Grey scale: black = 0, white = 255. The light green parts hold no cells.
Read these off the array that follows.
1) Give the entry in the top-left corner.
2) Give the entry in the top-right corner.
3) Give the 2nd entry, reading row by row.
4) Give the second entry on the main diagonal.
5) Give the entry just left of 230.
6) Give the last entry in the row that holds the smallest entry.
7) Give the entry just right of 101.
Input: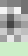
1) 143
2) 113
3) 127
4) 190
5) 159
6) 159
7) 174

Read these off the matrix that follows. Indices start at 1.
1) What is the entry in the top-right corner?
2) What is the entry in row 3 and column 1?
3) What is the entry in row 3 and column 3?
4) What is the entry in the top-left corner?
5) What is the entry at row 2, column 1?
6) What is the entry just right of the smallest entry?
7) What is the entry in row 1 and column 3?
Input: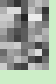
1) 162
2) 204
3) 107
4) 123
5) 177
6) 236
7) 51

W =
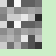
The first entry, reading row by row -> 217
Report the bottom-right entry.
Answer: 55
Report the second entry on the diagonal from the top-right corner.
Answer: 165
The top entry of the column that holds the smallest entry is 112
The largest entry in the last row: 204
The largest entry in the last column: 192
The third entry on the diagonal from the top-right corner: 232
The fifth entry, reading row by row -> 96
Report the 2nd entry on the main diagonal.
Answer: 180
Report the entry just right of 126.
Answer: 204
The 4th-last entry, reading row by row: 180
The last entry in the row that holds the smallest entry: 41
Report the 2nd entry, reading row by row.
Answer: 69

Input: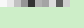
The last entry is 207
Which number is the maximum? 248
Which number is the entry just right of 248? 232

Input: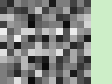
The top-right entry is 66
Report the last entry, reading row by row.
54
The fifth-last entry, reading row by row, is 40
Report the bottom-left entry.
125
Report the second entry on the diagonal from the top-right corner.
82
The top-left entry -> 82
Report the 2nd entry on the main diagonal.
109
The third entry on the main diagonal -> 125
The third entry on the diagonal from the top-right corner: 125
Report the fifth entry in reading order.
125
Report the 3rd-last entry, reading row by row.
168
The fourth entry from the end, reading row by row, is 125
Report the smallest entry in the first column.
40
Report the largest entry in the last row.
224

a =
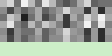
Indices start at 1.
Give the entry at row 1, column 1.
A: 185
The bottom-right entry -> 140
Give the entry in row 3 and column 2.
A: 200
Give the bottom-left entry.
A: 153
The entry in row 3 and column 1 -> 112
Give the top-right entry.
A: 112
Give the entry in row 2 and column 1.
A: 140
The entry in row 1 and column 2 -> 213
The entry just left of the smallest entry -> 169
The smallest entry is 31
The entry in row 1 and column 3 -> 112
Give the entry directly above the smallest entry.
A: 97
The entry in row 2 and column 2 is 71
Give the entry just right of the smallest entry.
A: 112

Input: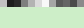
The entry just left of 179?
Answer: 126
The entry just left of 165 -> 248

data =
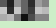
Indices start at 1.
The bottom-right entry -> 132
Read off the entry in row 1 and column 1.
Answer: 88
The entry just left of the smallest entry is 116
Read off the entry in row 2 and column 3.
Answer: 198
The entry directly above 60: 44
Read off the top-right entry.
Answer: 132

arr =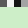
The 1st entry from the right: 163
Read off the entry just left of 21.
244
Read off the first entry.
89

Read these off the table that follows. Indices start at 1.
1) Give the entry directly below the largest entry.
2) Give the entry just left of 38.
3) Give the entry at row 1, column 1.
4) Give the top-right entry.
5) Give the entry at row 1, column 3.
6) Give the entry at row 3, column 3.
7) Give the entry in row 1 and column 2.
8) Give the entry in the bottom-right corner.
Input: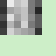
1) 164
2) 122
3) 63
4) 92
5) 194
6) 164
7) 236
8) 50

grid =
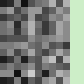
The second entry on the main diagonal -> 153
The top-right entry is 177
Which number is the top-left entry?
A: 30
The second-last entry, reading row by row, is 83
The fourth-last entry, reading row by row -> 139
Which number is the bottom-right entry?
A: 177
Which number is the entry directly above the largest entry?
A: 139
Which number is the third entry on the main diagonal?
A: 98
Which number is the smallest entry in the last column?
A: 57
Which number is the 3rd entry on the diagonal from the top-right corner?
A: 139
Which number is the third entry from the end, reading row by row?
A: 165
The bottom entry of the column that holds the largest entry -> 98
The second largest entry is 191
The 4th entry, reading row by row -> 17
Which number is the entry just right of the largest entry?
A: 98
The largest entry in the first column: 139
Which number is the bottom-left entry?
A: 30
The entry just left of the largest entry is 139
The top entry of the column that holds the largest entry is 83
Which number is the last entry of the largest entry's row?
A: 153
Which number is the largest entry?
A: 204
